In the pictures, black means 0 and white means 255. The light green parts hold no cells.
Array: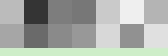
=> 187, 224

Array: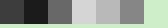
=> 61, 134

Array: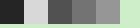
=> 37, 150

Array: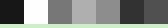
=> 23, 80

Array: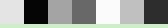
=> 228, 45

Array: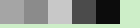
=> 165, 12

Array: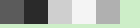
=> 91, 176
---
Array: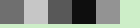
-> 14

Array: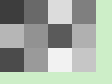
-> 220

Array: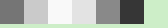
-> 137

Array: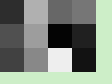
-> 103

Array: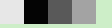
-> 89

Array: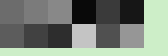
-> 58

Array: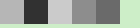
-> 141

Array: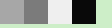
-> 239

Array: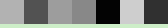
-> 206
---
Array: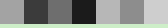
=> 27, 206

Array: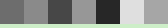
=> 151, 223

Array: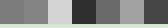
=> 48, 213

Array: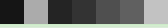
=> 52, 193

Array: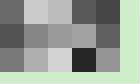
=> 155, 211

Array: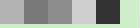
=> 142, 206
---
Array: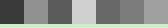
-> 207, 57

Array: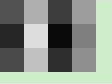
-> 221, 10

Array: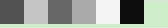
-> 243, 12

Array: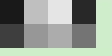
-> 229, 25

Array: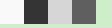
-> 249, 52

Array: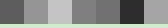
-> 196, 45

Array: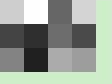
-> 254, 32
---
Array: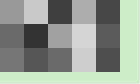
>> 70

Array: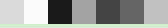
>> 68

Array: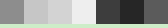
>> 60

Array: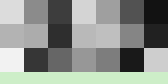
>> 159

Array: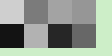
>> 19

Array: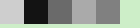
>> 128

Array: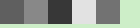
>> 114

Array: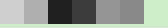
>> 150
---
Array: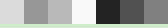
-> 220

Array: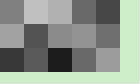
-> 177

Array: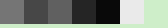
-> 117

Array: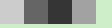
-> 162

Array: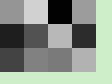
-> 184

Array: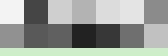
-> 228

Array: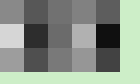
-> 177

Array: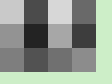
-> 201

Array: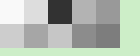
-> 221
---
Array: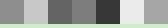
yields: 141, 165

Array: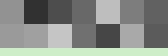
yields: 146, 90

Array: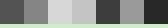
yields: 83, 40

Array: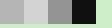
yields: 181, 15

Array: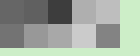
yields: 102, 131

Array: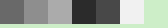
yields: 105, 241

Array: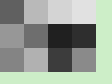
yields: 96, 138

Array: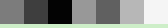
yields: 124, 245
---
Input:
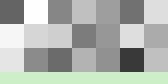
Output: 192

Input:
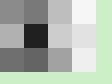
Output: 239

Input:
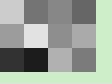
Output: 123

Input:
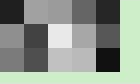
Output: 17

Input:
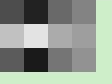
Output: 146

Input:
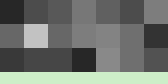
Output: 82
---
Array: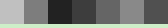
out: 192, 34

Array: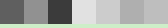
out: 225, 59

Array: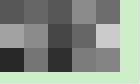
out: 203, 40

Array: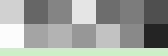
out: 251, 37

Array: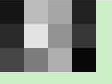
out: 227, 8

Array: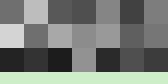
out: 212, 28
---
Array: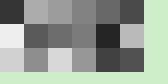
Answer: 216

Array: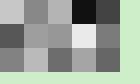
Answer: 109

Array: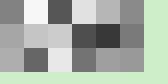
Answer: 232

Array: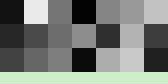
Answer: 125

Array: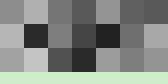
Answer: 81

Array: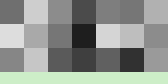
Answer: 90

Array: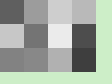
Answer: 177

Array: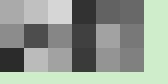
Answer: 162

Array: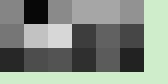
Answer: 83
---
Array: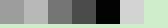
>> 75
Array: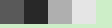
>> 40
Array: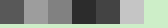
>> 44
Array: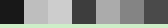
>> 171
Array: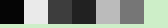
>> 33
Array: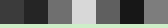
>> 95
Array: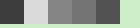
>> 132
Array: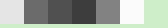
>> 61
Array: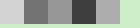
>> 151
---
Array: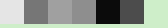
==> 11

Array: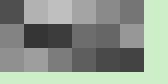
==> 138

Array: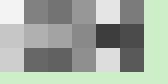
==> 229

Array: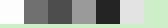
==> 36

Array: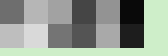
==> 147

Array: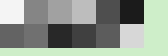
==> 78

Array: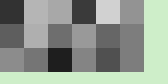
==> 209

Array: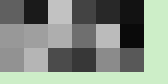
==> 40

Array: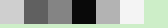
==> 179

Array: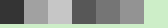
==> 117
